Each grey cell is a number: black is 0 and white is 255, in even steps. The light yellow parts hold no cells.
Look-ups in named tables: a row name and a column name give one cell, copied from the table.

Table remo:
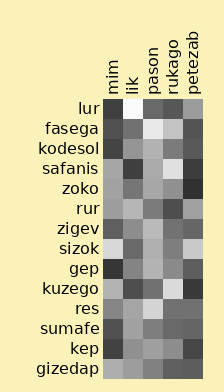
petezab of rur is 160
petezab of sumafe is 101
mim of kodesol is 68
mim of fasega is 80
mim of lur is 64
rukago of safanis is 224
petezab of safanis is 60
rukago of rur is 78
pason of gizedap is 129
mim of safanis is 166
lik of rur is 182
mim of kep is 66
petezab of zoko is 49
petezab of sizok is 201
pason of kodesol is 178
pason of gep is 179
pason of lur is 105
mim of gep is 54
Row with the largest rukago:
safanis

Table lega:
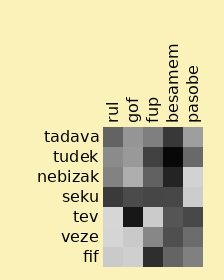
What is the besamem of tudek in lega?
8
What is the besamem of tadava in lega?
56
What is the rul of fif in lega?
202
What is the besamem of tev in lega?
85
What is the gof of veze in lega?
201
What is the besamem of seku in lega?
71
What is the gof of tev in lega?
23
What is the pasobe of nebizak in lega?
210
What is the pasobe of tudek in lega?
105
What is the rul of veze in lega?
213
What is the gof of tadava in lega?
149
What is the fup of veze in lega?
135
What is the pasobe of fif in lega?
128
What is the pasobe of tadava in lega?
158
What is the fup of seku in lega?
70

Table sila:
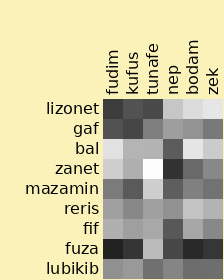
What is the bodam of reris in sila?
195
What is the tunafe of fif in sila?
168
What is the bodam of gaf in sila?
147
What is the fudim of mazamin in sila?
123
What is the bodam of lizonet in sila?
220
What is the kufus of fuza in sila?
53
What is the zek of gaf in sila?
120
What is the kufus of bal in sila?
180
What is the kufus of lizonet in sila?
82
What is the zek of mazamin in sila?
114
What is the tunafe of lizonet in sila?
73
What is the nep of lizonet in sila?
198
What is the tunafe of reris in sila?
160
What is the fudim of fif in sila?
175
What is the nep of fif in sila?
88

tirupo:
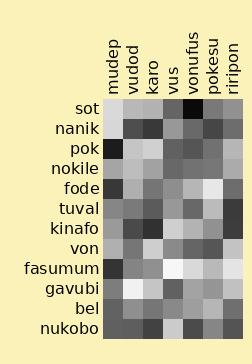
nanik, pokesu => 70
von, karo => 206
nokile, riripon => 171
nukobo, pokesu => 134
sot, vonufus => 10
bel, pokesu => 182
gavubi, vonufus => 163
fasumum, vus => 247
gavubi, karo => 197
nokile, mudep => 165
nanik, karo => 57
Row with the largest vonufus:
fasumum

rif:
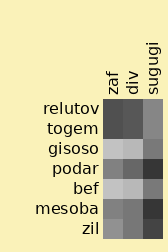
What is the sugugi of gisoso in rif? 121
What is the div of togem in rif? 87
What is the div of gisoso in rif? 184
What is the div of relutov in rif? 87
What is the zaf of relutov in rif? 80
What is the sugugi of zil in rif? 68

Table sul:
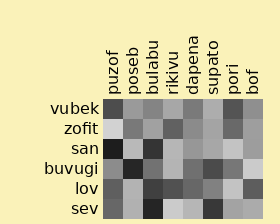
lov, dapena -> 103
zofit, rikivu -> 97
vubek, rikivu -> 167
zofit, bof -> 158
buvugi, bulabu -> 114
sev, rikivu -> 203
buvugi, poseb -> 38

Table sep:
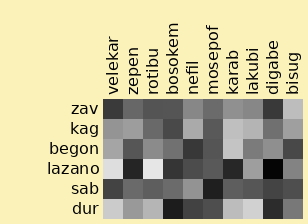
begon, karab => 196
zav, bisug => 189
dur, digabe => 44
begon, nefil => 56
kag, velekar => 148
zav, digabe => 57
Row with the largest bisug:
zav

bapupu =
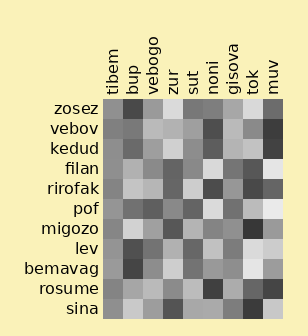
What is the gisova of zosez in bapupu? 167
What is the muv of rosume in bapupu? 69
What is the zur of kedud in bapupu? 208
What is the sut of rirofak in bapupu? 205
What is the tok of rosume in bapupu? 102
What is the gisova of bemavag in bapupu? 142
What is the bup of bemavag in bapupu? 69
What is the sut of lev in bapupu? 103
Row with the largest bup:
migozo

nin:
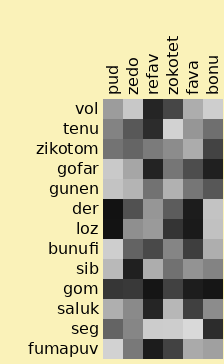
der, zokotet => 92
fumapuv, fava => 170
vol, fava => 173
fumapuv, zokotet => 66
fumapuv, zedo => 121
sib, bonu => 131
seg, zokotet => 205
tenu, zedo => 88
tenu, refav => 44
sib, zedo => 32
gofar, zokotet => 118
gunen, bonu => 87

